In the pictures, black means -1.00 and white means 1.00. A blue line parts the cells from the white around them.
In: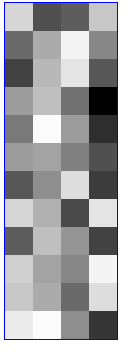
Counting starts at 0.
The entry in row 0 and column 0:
0.68
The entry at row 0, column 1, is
-0.37
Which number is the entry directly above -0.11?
0.79
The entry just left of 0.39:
0.68
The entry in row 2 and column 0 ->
-0.48
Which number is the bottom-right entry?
-0.58
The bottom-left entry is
0.85
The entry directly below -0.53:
0.79

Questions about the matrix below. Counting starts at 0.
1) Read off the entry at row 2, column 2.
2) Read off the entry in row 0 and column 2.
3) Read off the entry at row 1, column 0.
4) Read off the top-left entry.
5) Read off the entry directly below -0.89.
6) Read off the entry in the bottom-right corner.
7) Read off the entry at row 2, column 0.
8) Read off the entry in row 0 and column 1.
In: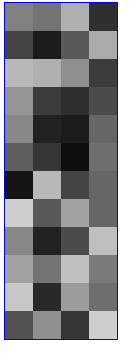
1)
0.12
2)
0.38
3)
-0.47
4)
0.01
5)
-0.47
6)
0.62
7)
0.44
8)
-0.09

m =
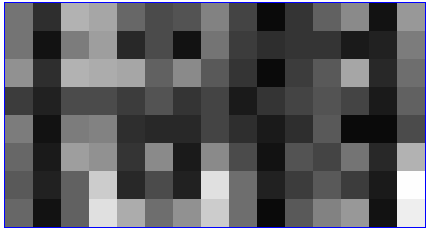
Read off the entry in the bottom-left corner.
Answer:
-0.19
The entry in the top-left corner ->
-0.09
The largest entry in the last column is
0.99
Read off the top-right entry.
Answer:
0.19
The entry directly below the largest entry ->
0.87
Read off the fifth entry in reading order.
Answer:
-0.19
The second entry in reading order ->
-0.64
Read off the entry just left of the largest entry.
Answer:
-0.80
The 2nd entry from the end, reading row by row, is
-0.86
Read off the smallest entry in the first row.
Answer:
-0.92
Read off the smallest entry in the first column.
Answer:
-0.53
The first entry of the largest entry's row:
-0.30
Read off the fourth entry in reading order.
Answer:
0.30
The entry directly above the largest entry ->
0.40
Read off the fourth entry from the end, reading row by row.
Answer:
0.02

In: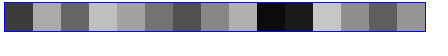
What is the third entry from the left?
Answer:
-0.21
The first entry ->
-0.53
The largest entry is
0.55
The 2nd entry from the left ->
0.33

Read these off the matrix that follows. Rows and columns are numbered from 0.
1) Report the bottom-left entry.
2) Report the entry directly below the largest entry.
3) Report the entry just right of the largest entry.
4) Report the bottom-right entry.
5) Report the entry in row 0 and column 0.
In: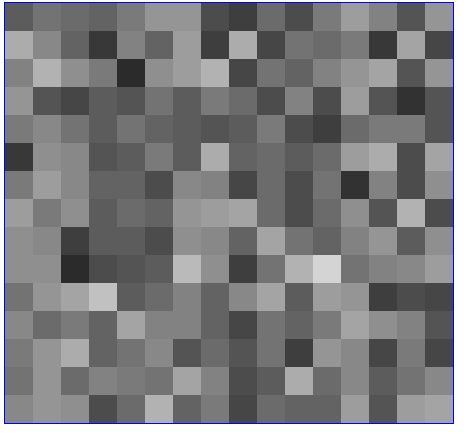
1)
0.07
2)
0.23
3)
-0.10
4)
0.29
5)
-0.28

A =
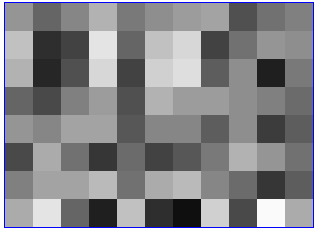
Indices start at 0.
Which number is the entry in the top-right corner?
0.00
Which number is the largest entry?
0.96
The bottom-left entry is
0.34
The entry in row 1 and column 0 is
0.51
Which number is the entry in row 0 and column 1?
-0.21
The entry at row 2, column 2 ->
-0.37
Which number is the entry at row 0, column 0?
0.17
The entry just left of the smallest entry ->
-0.64
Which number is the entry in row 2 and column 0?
0.40
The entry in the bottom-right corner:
0.34
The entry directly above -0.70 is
-0.64
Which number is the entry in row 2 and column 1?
-0.70
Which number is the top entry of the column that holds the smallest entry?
0.22
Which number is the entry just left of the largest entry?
-0.43
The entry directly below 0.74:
0.22

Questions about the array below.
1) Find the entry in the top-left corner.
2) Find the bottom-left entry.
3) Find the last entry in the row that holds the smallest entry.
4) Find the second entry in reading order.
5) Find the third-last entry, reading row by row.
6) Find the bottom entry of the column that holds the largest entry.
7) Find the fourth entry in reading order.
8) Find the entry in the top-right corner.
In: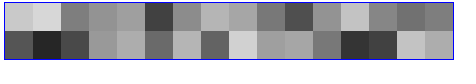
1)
0.58
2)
-0.33
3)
0.36
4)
0.69
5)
-0.49
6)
-0.70
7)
0.15
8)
-0.01
